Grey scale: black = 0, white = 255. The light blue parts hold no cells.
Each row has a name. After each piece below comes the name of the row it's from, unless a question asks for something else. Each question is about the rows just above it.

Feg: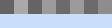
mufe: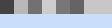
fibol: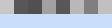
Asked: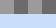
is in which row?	Feg
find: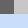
mufe
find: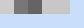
mufe
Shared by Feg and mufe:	[100]
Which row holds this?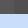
fibol
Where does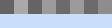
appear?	Feg
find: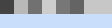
mufe

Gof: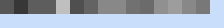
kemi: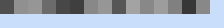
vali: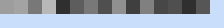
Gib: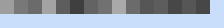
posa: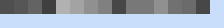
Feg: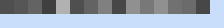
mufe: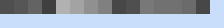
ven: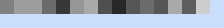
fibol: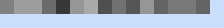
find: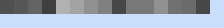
posa
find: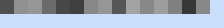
kemi
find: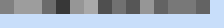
fibol
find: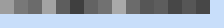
Gib
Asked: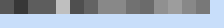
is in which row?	Gof

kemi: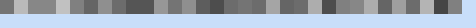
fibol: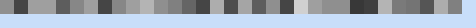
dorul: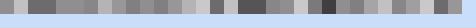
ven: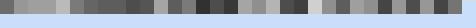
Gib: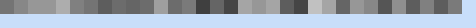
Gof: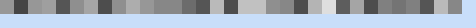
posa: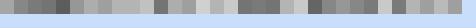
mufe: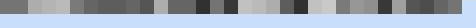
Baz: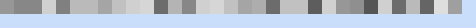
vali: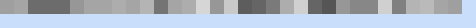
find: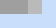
ven
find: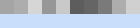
vali
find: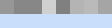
vali
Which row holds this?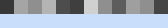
ven
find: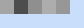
Gof
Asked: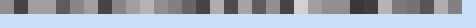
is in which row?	fibol

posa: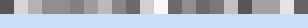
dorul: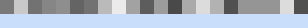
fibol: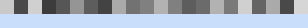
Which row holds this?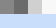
posa
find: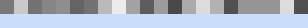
dorul
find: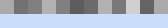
fibol

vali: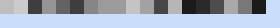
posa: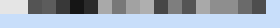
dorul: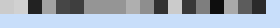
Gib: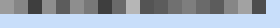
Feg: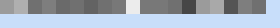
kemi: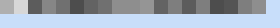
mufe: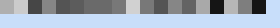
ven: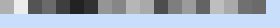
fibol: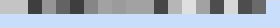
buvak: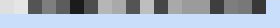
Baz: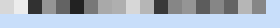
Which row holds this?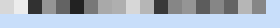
Baz
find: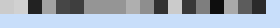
dorul
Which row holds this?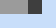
buvak

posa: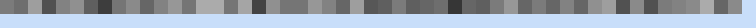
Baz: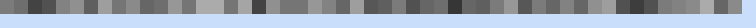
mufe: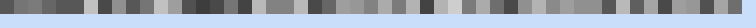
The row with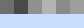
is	mufe
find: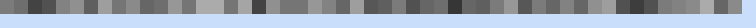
Baz
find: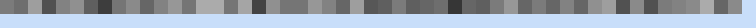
posa
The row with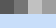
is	mufe

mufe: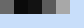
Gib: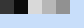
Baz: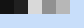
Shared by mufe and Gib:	[10]
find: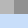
Gib
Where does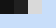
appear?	Baz

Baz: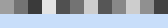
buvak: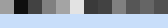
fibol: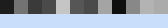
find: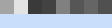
buvak
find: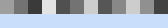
Baz
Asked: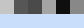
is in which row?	fibol
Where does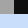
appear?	fibol
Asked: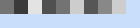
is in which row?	Baz
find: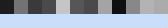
fibol

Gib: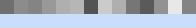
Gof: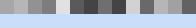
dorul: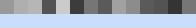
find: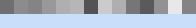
Gib
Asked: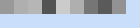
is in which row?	Gib
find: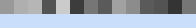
dorul
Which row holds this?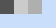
Gib
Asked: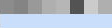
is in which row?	Gib
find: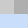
Gib

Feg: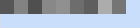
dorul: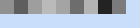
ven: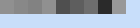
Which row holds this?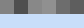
Feg
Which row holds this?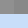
ven

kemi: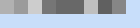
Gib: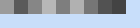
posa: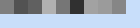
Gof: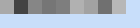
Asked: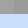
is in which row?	posa
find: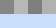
Gib
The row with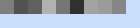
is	posa
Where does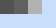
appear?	posa
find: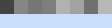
Gof
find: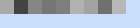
Gof

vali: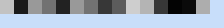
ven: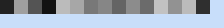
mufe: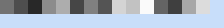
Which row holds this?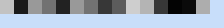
vali
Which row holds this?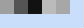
ven
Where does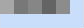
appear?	ven

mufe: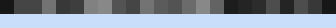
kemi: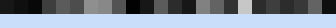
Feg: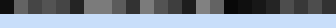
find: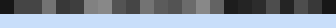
mufe
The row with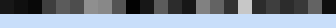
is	kemi
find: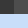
Feg

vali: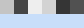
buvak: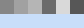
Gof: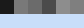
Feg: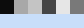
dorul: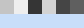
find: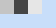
Feg
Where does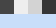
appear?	vali

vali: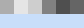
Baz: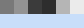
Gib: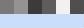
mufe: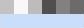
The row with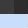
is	Baz
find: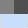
vali
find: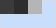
Baz
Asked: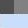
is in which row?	mufe
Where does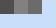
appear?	mufe

